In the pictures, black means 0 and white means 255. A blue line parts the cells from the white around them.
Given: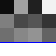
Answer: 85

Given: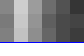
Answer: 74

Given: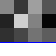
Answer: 130

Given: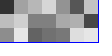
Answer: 176

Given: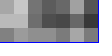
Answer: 104

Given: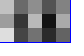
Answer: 19

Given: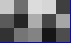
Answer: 70
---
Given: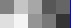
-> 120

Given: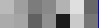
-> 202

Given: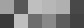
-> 93

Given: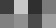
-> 75

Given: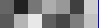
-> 125

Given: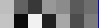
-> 76

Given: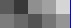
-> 118

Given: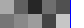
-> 68
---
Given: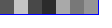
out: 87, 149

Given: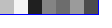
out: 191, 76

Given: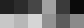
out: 32, 138

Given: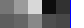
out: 118, 71

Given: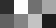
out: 45, 29

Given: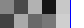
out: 135, 207

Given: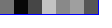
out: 116, 86

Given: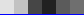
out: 226, 111

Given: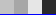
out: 194, 43

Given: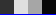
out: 49, 7
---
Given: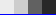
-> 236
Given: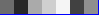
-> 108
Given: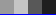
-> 154
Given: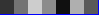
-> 51
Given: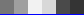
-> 118
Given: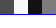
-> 77
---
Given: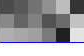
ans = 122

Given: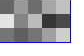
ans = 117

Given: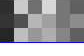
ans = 174

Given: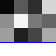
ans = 31

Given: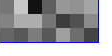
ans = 159

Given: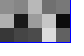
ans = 75

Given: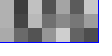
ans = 207

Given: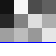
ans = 188
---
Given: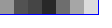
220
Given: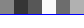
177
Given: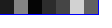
97
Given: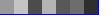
46
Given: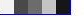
22
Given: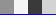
211
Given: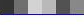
136
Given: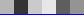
148
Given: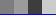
204
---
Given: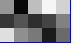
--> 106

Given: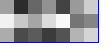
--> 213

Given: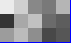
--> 86

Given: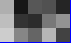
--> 66

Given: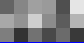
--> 57

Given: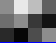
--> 141

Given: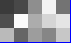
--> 199

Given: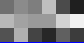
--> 60

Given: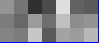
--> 184
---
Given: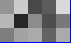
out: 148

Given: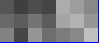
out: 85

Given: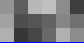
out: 148

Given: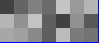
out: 65

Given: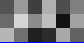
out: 84

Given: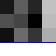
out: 24
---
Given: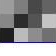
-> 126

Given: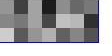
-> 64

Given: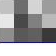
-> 109

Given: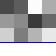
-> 93

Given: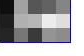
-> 162

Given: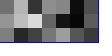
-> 181

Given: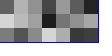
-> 179

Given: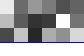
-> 107
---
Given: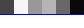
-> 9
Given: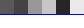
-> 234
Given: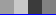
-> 129
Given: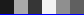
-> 96
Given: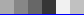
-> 193
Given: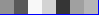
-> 182
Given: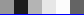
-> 100
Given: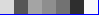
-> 249
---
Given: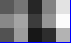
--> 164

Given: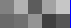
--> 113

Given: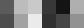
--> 162

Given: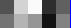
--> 180

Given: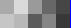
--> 184

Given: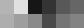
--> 158

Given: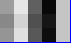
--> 211

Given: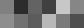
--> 114

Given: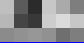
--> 69

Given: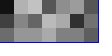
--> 134
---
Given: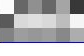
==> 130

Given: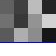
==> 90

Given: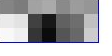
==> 248

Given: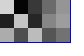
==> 172

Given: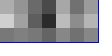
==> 120

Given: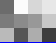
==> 186
